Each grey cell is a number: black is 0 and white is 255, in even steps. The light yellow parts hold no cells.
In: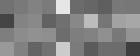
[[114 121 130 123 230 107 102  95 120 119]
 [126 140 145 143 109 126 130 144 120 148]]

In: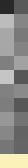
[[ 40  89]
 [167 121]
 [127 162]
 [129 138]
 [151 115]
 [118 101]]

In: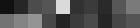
[[ 17  38  76  85 218  50  59  42  87 122]]

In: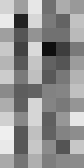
[[211 159 231 112 172 153]
 [159  85 147 113 113 186]
 [181  88 197  98  85 156]
 [138  93  98 130 133 192]
 [208 136 214  95 151 230]
 [233  87 199 140  84 199]]

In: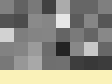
[[129  98 121  65 171 102 102 127]
 [210 126 132 133 100 122 101 136]
 [120 151 168 111 112  61  56  60]]

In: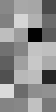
[[136 168 166  74]
 [190 157   2  91]
 [ 95 160 200 171]
 [218 107 142 145]]

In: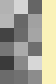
[[178 213 101]
 [ 67 107 165]
 [ 58 137 215]]
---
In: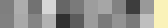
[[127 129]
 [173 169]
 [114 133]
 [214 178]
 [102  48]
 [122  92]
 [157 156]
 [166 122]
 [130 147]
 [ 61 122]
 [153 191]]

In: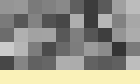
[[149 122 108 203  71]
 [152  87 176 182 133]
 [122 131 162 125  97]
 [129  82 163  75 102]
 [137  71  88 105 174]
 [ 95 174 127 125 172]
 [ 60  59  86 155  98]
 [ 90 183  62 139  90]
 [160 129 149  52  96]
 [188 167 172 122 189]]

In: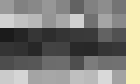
[[154 209  27  52  77 203]
 [129 193  37  49  85 213]
 [136 184  54  39  87 164]
 [151 149  45  67 108 167]
 [133 168  52  66 109 165]
 [ 98 208  57  41  78 191]
 [129 113  58  40 124 186]
 [141 165  98  53 112 217]
 [116 137  81  56 113 162]]

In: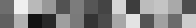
[[110  96]
 [239 177]
 [185  18]
 [152  40]
 [ 82 159]
 [124 122]
 [ 86  52]
 [ 68  75]
 [213 167]
 [ 61 227]
 [188  84]
 [196 161]
 [169 107]
 [ 77 204]]

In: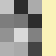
[[197 125 146 177]
 [ 44 119 217 170]
 [171  45 129  67]]

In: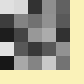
[[224  61  29 225  23]
 [217 131  68  88 168]
 [ 50 113 152  56 132]
 [142 145 172  88 201]
 [ 97  89  49 146 115]]
